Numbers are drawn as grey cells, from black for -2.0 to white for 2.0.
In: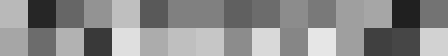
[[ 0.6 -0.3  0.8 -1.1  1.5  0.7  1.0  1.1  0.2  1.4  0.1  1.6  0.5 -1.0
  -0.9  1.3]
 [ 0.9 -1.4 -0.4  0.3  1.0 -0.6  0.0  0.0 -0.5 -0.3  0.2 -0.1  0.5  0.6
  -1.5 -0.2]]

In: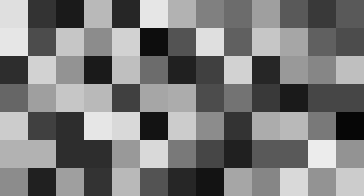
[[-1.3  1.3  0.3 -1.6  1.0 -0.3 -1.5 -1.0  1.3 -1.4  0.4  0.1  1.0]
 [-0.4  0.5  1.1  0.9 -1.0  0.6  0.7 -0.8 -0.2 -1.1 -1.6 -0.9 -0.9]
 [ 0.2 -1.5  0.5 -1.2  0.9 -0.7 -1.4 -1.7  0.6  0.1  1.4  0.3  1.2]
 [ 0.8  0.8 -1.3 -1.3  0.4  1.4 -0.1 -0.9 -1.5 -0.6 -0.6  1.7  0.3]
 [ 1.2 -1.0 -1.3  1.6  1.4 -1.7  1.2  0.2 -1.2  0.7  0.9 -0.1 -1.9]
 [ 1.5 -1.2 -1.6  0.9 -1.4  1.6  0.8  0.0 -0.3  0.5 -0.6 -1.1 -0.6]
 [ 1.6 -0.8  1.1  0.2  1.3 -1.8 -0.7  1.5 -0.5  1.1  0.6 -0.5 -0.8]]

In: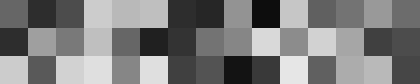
[[-1.3  0.5 -0.1  1.0 -0.4 -1.5 -1.2 -0.2  0.1  1.4  0.2  1.3  0.6 -1.0
  -0.8]
 [-0.4 -1.3 -0.8  1.2  0.9  1.0 -1.3 -1.4  0.3 -1.8  1.1 -0.5 -0.2  0.4
  -0.3]
 [ 1.2 -0.6  1.3  1.5  0.1  1.5 -1.0 -0.7 -1.7 -1.1  1.6 -0.5  0.7  0.9
  -0.9]]

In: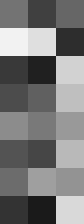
[[-1.2 -1.6  1.4]
 [-1.1 -1.5  1.3]
 [-0.8 -0.5  1.0]
 [-0.7 -0.9  0.9]
 [-0.3  0.5  0.3]
 [-0.2 -1.0 -0.4]
 [ 0.2 -0.1  0.4]
 [ 1.8  1.5 -1.3]]

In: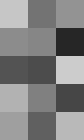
[[-0.7 -0.8  1.2]
 [ 0.2  0.1 -1.4]
 [ 0.5 -0.5  0.9]
 [ 0.8  0.0 -0.9]
 [ 1.1 -0.2  0.3]]

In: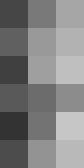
[[-1.2 -0.2  1.1]
 [-1.0  0.5  1.0]
 [-0.9 -0.1  0.6]
 [-0.8  0.3  0.9]
 [-0.6 -0.3  0.2]
 [-0.5  0.4  0.8]]
